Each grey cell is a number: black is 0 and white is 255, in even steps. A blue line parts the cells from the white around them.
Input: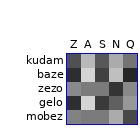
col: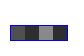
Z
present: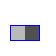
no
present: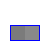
no
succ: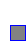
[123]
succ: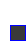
[96]
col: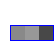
Q

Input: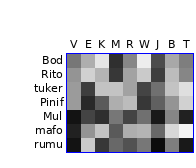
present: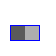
yes
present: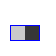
yes
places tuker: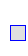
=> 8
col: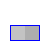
M
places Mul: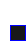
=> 6
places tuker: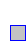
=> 2 3 7

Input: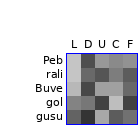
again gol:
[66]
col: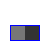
D
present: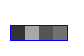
no

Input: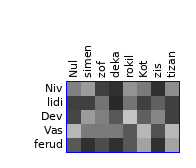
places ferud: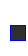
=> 1 3 6
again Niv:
[48]
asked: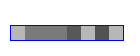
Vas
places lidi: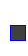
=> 0 1 5 7
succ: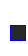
[116]
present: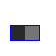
yes
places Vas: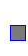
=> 1 2 3

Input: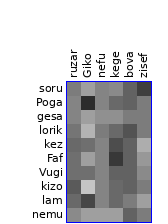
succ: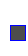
[98]
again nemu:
[159]
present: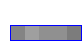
yes
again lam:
[105]
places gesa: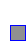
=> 2 3
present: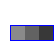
no

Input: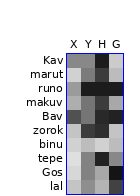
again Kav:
[136]
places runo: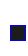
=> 1 2 3
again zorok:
[196]
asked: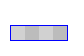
binu
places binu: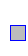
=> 1 3
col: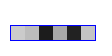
G
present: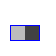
no

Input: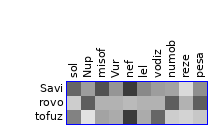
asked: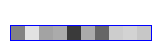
tofuz
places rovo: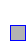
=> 2 3 5 6 8
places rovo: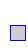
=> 0
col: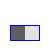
Nup
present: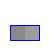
yes

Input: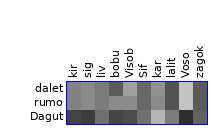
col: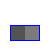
lalit
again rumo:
[138]
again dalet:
[91]

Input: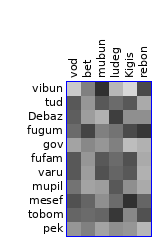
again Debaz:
[143]
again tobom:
[101]
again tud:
[88]
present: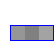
yes
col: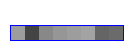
bet

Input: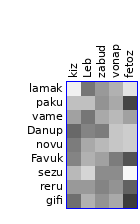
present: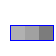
yes
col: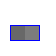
kiz
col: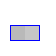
vonap

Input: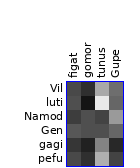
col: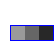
Gupe
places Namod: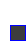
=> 0
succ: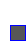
[79]
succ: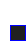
[131]
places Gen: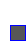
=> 0
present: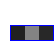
yes

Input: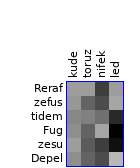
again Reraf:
[157]
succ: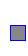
[128]
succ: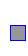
[99]
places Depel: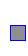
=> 0
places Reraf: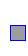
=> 0 1 3
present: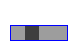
no

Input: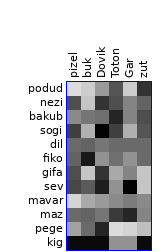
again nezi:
[78]
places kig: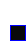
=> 0 1 2 5
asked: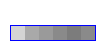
mavar
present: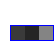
yes
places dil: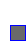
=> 0 3 4 5

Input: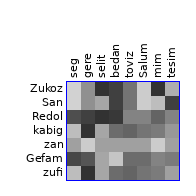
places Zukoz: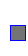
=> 4
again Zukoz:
[50]
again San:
[64]
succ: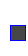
[85]
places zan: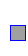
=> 0 2 3 4 5 7
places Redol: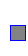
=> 4 5 7

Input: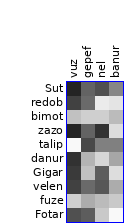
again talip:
[128]
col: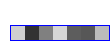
nel
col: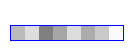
banur
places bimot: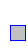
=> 0
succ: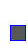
[172]

